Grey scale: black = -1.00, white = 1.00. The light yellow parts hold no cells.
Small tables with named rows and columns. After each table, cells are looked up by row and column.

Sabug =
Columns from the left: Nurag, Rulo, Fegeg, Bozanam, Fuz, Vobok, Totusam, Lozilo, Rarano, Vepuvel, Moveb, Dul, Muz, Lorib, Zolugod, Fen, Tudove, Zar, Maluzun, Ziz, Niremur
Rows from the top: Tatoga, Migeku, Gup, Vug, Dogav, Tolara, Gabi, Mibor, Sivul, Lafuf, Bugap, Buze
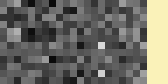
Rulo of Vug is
-0.61
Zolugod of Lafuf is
-0.47
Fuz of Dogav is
-0.89
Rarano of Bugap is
-0.24
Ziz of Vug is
-0.07
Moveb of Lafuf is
-0.11
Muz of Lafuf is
-0.30
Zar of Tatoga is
0.22
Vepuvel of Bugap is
-0.56

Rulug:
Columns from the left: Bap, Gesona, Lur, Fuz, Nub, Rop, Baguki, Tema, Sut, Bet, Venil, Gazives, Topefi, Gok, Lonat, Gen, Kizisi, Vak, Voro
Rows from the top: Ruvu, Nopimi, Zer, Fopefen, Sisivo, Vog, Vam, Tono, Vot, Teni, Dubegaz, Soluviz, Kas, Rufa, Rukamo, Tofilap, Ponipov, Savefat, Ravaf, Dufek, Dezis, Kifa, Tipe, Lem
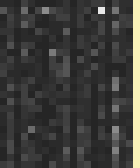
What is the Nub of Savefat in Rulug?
-0.67
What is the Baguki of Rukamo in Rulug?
-0.71
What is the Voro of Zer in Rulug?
-0.54
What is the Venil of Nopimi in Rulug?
-0.67
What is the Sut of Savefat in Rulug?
-0.59
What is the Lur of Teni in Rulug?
-0.67
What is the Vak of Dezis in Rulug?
-0.59
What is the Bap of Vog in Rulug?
-0.71
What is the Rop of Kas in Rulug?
-0.71

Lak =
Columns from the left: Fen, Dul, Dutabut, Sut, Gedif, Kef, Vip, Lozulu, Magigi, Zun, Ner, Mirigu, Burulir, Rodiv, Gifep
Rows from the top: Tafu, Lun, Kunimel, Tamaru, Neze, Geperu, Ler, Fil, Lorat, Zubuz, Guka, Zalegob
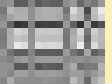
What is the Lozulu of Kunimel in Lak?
0.37
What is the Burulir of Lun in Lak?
-0.41
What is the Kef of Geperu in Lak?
0.50
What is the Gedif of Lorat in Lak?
0.09
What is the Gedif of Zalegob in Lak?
0.10
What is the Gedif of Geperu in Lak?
0.14
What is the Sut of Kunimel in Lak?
0.38
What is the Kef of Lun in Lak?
0.33
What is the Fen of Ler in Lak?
-0.01
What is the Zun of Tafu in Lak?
0.12
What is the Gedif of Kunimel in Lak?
0.14
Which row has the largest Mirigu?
Ler

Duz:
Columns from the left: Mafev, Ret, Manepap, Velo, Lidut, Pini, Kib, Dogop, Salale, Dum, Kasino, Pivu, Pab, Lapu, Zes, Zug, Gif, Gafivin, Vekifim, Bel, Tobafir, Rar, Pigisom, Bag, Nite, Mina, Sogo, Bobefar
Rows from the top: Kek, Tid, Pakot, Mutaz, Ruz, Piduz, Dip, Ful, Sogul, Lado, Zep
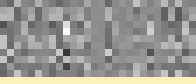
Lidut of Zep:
-0.11
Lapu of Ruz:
0.14
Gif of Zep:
0.08
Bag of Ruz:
-0.01
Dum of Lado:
-0.46
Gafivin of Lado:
0.03
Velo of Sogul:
0.20
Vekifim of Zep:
0.12
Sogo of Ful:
-0.25
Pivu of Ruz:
-0.01
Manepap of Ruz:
0.01
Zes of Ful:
0.12
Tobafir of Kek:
0.19
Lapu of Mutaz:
0.10
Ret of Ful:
0.58
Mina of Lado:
-0.10
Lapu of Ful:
0.08
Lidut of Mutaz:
-0.19

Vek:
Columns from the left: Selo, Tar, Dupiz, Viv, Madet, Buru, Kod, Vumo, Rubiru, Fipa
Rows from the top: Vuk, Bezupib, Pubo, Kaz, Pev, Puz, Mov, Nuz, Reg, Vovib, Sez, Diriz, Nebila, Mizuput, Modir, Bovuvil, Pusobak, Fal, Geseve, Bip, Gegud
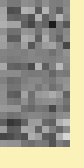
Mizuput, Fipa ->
-0.22
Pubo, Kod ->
-0.24
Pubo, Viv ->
-0.17
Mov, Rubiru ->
0.02
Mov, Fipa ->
-0.44
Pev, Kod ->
0.17
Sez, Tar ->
0.09
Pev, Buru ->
-0.10
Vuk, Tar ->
-0.06
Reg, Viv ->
0.01
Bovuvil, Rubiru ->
-0.04
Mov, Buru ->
0.03
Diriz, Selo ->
0.00
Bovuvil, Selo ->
0.19
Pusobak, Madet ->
0.06
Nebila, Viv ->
0.06
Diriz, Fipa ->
0.14
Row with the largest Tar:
Kaz

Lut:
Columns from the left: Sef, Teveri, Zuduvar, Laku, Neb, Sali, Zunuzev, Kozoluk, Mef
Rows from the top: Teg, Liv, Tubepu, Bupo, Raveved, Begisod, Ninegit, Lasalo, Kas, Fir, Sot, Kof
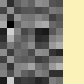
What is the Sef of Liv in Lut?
-0.46
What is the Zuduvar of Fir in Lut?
0.04
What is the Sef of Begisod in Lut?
-0.63
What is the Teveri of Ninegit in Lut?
-0.04
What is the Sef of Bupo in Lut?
0.32
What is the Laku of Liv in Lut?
-0.33
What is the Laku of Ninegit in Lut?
-0.12
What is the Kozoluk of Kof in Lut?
-0.03
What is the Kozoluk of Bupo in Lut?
-0.18

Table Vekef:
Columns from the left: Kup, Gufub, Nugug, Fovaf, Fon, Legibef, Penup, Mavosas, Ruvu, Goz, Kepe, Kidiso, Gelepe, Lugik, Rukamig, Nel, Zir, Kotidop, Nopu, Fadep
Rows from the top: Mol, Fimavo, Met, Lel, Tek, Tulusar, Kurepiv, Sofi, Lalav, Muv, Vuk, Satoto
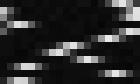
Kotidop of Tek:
-0.04
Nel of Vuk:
0.24
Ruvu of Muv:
-0.90
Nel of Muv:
-0.91
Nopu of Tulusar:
-0.81
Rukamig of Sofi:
-0.91
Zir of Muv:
-0.93
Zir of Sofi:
-0.91
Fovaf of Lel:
0.53
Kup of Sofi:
-0.89
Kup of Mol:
-0.85
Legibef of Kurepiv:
-0.87
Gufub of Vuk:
-0.89
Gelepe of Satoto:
-0.91
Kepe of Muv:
-0.88

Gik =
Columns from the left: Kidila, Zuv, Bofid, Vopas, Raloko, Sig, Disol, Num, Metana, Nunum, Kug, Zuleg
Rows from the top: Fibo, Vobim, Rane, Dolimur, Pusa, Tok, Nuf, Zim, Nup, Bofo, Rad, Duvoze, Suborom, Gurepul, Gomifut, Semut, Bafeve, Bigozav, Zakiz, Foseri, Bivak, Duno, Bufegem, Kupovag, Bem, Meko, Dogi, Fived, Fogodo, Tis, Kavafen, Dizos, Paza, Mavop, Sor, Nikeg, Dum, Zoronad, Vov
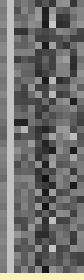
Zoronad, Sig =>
-0.61
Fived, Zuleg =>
0.03
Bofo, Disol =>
-0.33
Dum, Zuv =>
0.52
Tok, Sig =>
-0.49
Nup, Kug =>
-0.62
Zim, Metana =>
-0.08
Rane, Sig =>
0.21
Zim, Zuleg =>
0.10
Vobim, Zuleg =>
0.05
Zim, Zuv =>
0.52
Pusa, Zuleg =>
-0.46
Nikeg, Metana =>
-0.46
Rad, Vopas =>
-0.22
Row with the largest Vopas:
Zakiz

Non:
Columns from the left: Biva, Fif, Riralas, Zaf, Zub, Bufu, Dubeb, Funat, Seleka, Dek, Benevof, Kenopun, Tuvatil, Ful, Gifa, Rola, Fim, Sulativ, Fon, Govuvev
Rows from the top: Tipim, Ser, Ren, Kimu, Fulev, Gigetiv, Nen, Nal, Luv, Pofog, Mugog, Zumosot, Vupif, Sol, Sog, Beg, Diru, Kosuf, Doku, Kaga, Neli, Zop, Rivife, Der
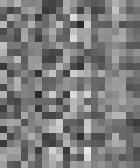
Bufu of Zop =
-0.52
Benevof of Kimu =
-0.32
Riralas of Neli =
0.09
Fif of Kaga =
-0.44
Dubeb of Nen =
-0.10
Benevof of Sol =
0.70
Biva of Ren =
-0.33
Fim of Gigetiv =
0.28
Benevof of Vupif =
0.06
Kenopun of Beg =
0.08
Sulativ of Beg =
0.02
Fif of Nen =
-0.04
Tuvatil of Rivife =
0.69
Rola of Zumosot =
0.12
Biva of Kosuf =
0.17
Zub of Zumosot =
-0.02
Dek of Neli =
0.39
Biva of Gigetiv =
-0.23
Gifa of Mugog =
0.36
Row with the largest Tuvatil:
Zop

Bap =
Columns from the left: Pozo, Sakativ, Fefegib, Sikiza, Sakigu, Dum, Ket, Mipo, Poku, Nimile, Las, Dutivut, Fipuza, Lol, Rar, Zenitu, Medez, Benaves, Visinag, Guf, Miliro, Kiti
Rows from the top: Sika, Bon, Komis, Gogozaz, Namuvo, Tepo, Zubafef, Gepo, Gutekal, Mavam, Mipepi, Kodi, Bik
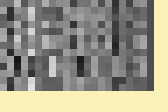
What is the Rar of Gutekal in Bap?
-0.19
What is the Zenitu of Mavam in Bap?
-0.22
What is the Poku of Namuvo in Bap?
-0.30
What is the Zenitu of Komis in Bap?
-0.08
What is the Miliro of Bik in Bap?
-0.25
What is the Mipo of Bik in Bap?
-0.25
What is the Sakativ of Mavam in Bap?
0.33
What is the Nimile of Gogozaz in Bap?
0.10
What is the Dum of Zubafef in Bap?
-0.07
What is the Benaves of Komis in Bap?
-0.11

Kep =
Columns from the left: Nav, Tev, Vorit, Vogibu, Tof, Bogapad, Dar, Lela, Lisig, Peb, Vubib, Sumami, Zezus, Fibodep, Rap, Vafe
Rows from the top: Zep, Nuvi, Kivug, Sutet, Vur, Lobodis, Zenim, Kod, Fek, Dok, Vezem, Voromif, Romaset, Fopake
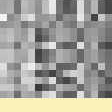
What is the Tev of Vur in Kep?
0.47
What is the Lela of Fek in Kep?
0.09
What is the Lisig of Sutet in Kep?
0.29
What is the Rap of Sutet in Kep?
0.16
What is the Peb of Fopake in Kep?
-0.26
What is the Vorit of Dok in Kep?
0.02
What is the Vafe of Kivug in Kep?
0.16
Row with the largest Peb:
Vezem

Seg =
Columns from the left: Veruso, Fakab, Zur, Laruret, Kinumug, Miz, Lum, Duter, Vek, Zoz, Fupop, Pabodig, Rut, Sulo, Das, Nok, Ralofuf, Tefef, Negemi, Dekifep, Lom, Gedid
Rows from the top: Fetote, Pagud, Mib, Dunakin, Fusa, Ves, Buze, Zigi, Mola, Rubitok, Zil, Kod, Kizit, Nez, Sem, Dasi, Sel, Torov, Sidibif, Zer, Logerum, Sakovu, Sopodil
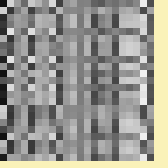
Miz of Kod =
0.34
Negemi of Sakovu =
0.59
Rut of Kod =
0.40
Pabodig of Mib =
-0.05
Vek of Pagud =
0.41
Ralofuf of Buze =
-0.43
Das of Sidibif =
0.10
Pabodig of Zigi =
-0.04
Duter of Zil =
0.63
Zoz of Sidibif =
0.24
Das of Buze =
0.20
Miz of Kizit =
0.36
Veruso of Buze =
-0.22
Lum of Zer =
0.18
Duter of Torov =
-0.10
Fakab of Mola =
0.79

